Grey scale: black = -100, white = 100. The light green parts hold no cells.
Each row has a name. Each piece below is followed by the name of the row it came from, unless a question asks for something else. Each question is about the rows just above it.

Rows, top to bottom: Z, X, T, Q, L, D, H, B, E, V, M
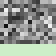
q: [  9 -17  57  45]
E
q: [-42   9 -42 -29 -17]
Q

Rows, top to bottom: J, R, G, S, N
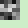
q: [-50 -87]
N
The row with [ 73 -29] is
G
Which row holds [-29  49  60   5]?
R
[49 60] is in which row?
R

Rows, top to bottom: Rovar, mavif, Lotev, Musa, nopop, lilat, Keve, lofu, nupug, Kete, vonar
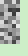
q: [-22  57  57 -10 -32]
Kete
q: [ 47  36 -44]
Keve
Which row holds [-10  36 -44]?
vonar
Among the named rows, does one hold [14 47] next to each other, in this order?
yes
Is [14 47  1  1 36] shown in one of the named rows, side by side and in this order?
yes
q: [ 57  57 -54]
Musa

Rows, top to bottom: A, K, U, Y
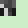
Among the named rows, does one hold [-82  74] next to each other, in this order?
no
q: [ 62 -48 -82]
Y
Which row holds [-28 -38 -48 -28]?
A

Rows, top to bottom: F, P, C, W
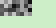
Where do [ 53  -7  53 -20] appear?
W
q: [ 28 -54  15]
P
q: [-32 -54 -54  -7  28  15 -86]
C
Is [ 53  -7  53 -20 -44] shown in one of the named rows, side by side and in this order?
yes
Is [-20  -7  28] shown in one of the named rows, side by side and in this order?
yes
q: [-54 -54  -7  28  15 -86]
C

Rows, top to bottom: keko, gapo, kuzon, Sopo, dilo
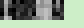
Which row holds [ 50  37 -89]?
Sopo
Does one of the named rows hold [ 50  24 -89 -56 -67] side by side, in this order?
yes
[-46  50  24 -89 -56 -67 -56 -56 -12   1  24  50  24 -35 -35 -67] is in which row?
dilo

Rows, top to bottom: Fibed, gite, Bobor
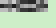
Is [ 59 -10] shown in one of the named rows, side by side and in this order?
yes
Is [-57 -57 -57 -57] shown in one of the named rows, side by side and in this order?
no

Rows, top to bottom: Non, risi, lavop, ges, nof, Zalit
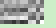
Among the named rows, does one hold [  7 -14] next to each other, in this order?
no
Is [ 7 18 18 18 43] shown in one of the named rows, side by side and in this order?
no
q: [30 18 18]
risi

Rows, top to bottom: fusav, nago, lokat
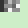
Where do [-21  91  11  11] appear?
lokat
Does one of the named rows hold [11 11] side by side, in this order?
yes
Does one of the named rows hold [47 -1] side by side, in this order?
yes
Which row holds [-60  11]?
nago
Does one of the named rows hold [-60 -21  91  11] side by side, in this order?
yes
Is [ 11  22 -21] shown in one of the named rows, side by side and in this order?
no

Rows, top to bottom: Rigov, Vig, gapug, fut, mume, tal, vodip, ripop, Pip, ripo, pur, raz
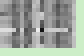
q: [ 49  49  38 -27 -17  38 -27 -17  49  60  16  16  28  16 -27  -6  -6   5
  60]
Pip
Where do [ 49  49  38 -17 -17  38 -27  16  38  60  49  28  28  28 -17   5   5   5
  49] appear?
raz
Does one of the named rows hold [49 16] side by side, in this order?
yes
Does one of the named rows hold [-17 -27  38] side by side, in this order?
no

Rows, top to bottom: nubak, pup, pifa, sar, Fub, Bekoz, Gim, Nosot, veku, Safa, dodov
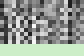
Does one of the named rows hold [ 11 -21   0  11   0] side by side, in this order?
no
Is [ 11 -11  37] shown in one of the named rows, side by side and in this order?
no
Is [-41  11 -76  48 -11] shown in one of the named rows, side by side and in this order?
no
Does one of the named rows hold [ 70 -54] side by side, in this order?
yes
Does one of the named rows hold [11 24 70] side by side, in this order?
yes
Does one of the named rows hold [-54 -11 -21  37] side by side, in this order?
no

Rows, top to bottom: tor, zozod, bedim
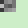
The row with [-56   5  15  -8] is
tor

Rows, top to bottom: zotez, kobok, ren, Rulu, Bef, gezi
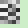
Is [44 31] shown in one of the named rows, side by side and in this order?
yes
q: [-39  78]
Rulu
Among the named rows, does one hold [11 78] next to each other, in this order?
no

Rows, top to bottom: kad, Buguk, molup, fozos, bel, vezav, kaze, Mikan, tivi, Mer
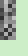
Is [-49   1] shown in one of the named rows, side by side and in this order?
no
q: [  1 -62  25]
Mikan

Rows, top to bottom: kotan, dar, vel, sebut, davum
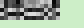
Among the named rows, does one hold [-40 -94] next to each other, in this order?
yes
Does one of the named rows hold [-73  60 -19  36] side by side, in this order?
no
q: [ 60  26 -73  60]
sebut

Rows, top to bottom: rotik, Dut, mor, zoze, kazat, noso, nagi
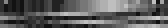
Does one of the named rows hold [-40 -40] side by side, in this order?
yes
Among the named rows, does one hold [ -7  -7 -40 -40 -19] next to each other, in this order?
no
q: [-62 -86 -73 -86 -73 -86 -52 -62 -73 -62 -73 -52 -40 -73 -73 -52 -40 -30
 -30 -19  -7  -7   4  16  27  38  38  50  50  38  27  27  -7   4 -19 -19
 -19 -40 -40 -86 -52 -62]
mor

